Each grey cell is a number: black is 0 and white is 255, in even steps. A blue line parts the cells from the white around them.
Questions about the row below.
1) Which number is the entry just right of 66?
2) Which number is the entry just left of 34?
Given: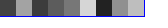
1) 163
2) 214

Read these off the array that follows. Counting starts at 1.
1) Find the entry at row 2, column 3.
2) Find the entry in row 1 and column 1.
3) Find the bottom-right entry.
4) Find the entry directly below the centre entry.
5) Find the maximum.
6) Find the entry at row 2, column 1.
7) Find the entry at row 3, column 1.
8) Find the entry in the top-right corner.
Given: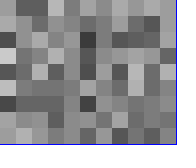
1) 108
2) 157
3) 132
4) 163
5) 202
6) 170
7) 78
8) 157

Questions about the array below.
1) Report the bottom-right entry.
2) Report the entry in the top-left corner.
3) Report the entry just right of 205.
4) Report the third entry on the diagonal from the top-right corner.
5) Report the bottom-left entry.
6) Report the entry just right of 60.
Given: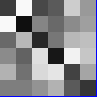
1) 53
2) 60
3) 153
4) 119
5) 126
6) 249

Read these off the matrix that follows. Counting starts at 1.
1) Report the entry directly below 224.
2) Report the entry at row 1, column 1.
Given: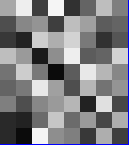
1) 70
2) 168

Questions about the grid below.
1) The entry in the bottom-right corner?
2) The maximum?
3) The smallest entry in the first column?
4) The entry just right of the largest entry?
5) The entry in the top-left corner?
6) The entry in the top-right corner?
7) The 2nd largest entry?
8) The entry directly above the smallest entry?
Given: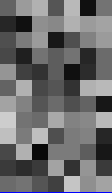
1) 163
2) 205
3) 38
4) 115
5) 99
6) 115
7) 197
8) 191

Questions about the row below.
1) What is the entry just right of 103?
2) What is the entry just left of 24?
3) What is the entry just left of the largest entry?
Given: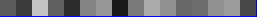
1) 110
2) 150
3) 58

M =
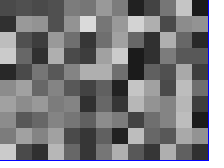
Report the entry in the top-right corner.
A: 27
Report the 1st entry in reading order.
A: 74
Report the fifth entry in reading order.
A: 124
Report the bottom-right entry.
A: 48
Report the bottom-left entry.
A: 203
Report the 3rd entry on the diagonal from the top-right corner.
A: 175
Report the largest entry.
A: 218
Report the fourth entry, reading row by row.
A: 80
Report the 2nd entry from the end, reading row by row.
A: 96
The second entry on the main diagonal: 153
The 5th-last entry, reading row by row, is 88
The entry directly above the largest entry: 118
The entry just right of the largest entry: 118
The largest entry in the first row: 197

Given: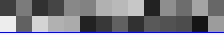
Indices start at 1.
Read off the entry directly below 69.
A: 177
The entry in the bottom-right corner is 156
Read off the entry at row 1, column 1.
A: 63
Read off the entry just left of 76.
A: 82
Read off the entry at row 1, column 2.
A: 123
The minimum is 21
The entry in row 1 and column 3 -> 49
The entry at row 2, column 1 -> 237
